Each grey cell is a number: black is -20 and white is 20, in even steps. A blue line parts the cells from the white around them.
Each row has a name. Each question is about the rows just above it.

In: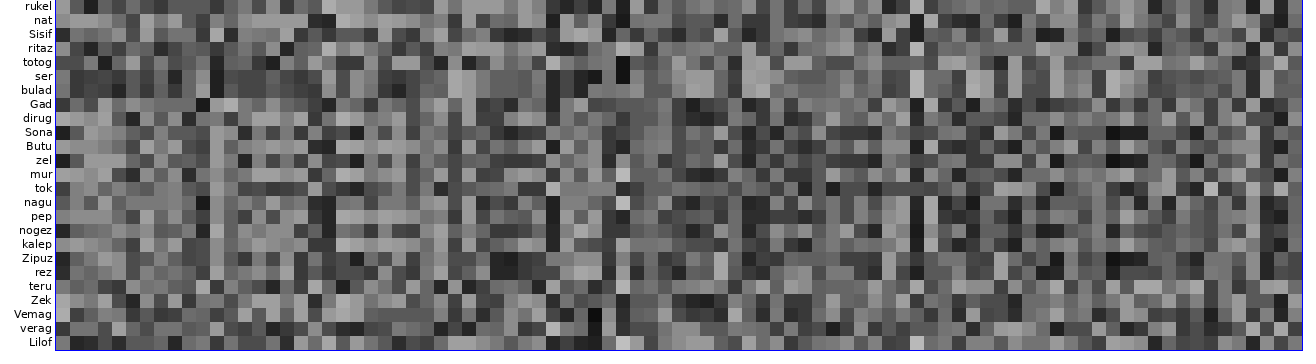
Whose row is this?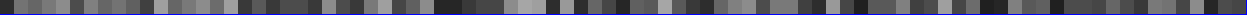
rez
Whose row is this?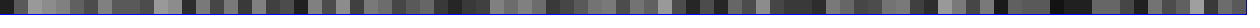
Sona
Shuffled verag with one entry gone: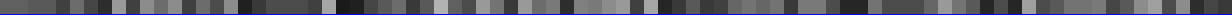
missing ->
[-12]
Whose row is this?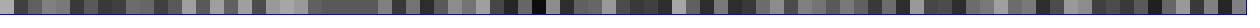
Vemag
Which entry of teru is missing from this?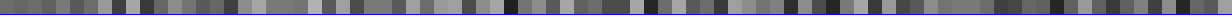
[3]
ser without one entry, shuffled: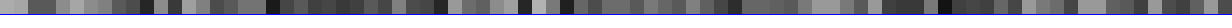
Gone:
[-7]
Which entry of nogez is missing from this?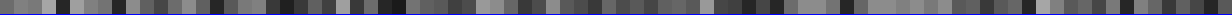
[1]

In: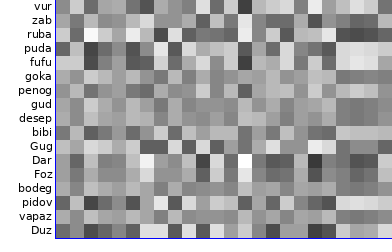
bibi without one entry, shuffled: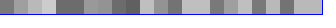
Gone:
[11]
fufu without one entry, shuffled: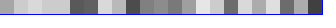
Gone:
[13]
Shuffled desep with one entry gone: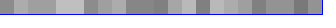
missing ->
[8]
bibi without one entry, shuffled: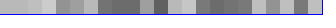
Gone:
[4]

